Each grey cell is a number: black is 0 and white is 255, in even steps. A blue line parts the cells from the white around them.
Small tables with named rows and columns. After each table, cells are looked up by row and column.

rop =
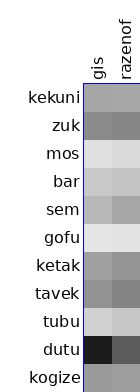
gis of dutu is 27
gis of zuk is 139
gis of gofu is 229
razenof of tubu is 200
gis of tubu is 209
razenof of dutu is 92
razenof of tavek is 132
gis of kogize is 154
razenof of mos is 218
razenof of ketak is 149
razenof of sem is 167
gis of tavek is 146

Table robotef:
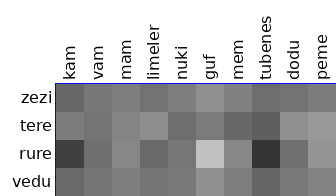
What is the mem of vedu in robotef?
125
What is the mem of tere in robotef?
104
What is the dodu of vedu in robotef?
121
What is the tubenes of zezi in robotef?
109
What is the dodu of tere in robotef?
144
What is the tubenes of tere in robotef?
95

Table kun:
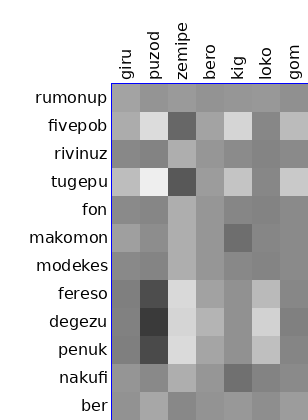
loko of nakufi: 131
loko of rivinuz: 132
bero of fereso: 162
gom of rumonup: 144
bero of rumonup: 147
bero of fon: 150
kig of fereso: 145
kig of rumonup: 150
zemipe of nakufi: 174
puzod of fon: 134
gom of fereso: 135
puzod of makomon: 141
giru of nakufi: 149

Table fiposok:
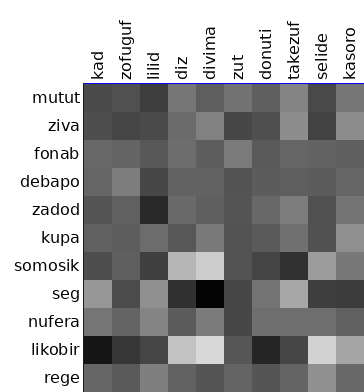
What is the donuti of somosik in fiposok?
68
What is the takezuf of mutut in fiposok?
132
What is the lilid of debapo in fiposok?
71
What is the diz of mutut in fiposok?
118
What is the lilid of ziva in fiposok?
74
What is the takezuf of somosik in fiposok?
49
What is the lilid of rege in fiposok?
127
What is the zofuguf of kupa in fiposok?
93
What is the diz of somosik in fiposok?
182
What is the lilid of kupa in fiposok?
108
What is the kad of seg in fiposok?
151
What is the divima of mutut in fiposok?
94
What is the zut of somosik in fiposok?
83
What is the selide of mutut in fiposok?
73
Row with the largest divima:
likobir

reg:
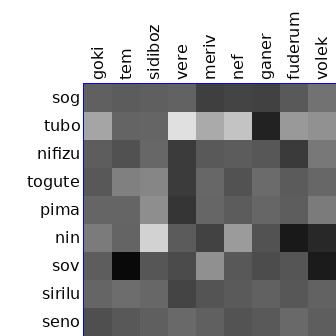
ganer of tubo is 34
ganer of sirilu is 97
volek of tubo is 145
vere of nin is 91
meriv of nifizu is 89
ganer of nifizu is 87
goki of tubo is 165

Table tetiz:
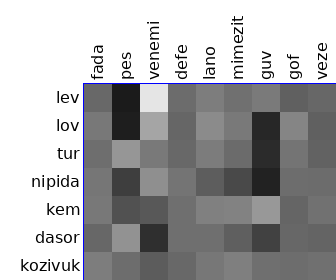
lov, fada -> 120
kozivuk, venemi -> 92
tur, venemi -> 121
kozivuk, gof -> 109
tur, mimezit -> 107
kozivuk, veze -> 112
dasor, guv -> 65
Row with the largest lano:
lov

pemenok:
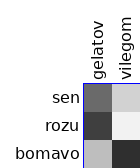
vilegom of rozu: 242
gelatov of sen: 106
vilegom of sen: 210
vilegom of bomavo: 47
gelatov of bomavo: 190
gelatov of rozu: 63
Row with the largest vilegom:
rozu

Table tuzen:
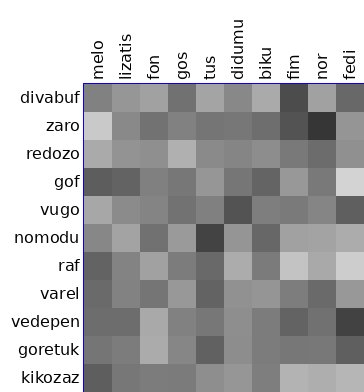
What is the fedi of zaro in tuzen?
149
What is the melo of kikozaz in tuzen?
94
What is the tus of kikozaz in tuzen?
142
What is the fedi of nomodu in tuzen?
172
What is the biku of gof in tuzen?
100
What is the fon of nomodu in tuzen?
113
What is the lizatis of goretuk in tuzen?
124
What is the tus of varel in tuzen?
99
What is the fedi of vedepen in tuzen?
66
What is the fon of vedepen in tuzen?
169
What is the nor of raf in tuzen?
169

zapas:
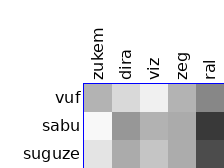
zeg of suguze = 172
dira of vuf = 217
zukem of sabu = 248
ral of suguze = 76
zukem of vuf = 179
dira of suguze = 171
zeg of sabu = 171
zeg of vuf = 179
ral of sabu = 57
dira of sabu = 151
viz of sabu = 178
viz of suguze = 197
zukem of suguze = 228
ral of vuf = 135
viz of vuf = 240
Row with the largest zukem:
sabu

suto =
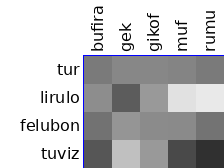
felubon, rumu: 115
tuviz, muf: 73
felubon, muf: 138
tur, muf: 132
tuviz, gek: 192
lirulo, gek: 92
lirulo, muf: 225
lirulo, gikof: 153
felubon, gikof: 139
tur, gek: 135
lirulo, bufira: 141
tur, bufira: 122
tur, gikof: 135
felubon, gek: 149
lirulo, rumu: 233
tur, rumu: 122
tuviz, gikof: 153
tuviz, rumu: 48
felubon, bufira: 114

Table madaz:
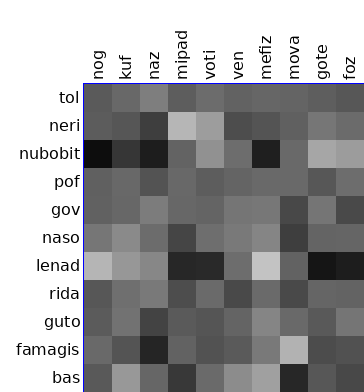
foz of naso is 101
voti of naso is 110
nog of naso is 118
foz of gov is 73
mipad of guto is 90
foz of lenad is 29
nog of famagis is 105
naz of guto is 67
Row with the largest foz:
nubobit

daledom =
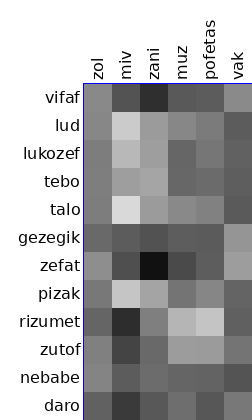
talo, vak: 90
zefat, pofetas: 93
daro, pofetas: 87
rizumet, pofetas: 196
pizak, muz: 116
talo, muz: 137
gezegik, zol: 105
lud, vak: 92
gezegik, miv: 92
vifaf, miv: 83

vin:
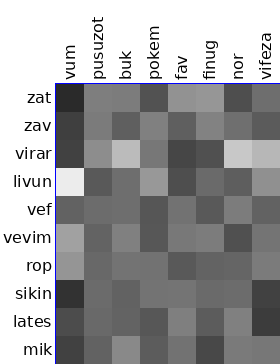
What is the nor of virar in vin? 200
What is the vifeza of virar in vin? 183
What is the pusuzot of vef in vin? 108
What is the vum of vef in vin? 98
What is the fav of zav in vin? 95
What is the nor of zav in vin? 111
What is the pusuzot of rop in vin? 104
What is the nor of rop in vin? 101
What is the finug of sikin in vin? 106
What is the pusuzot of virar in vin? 141
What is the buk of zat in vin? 124
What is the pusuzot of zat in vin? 126
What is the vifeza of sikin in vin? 65
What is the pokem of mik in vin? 92
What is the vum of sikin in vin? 50
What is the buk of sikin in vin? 98
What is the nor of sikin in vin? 108
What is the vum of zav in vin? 63

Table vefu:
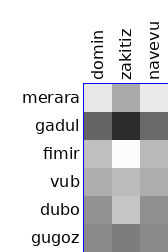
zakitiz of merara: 170
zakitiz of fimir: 252
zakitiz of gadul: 44
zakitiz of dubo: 197
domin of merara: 231
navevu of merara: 234
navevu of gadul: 106
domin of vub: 174
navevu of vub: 173
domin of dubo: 146
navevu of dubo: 143
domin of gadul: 101
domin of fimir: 191
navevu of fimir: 185
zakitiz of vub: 188
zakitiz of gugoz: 125

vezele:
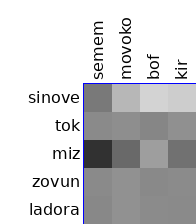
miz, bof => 158
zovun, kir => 139
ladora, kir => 138
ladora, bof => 139
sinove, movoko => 183
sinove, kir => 205
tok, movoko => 142
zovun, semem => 138
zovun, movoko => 145
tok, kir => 144
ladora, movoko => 145
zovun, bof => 137
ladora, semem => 136
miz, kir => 113
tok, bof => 134
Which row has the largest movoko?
sinove

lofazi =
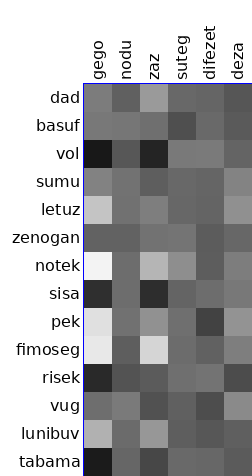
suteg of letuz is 103
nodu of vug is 122
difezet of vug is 77
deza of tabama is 91
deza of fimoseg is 126
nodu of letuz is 113
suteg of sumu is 104
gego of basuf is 120
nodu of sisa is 109
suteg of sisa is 100
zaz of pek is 145
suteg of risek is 111
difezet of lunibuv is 87
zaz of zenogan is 114
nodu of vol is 87
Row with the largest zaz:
fimoseg

